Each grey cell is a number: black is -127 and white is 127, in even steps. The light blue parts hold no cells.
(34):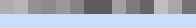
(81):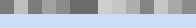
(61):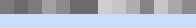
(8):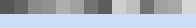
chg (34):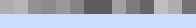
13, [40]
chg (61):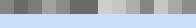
1, [-4]
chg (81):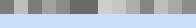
12, [70]
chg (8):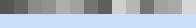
10, [62]
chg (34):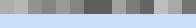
4, [11]

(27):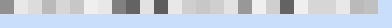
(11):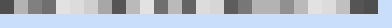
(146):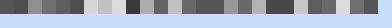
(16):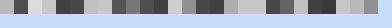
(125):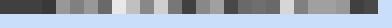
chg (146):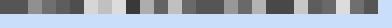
2, [-49]
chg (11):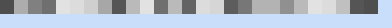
2, [51]
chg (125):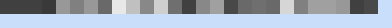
13, [-8]
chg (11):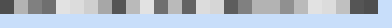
18, [-8]

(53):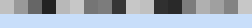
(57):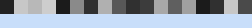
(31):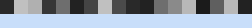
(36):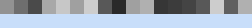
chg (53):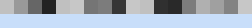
5, [56]
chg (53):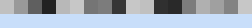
3, [-25]
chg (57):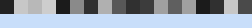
12, [40]
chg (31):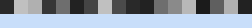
17, [56]
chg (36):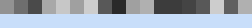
12, [-73]

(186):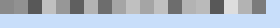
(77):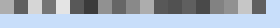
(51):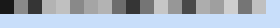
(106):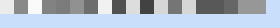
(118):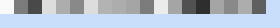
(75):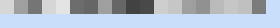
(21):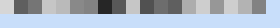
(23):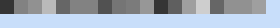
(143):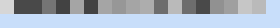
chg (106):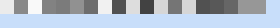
15, [-39]
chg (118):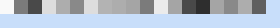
14, [-46]
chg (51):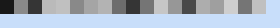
4, [51]

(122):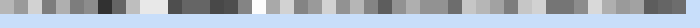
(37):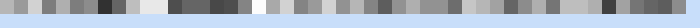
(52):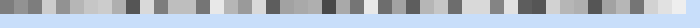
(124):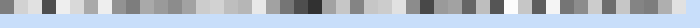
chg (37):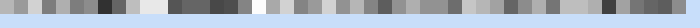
13, [-49]
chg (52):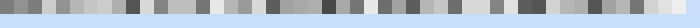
12, [-2]
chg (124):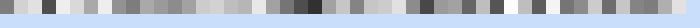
38, [70]
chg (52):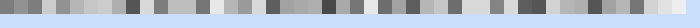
37, [97]

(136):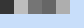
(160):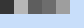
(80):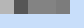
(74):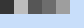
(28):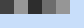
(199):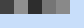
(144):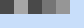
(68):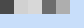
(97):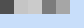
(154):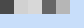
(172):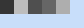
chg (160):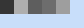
2, [54]
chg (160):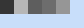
5, [30]
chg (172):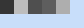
4, [-25]
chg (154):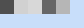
1, [-54]
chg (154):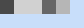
3, [88]
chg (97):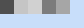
3, [75]

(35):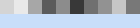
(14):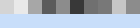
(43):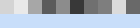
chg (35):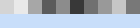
8, [18]
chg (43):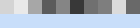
5, [12]
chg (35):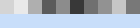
3, [39]
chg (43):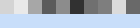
6, [-71]
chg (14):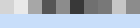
4, [-36]
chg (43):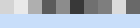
3, [39]

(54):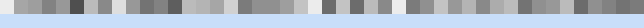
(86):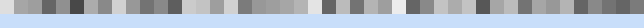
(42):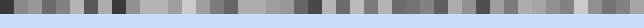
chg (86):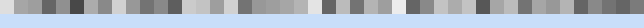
18, [-4]
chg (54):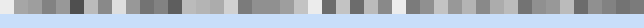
16, [38]
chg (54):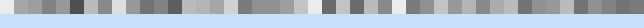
42, [-19]

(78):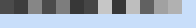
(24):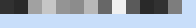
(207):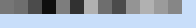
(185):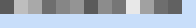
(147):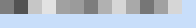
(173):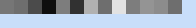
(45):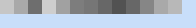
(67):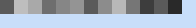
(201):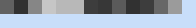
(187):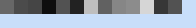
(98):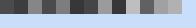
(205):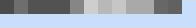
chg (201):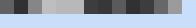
4, [70]
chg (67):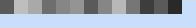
8, [12]
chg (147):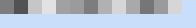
12, [33]
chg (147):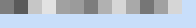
2, [-45]
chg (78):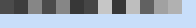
5, [-2]
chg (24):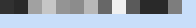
12, [-78]
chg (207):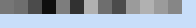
10, [20]

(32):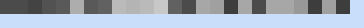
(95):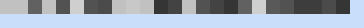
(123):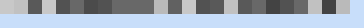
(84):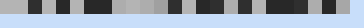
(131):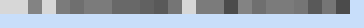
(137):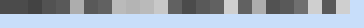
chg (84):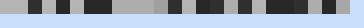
10, [52]
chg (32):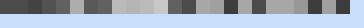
5, [-38]
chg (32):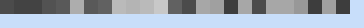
2, [-52]
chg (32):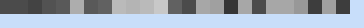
17, [-66]
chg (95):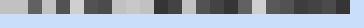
23, [-66]
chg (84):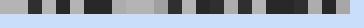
11, [45]
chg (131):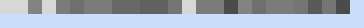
12, [-38]

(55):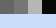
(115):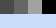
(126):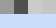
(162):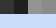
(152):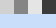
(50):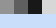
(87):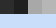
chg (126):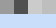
4, [69]
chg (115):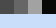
4, [-125]
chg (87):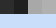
4, [54]
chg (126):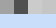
1, [27]
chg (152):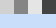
4, [-68]
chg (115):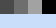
2, [-25]

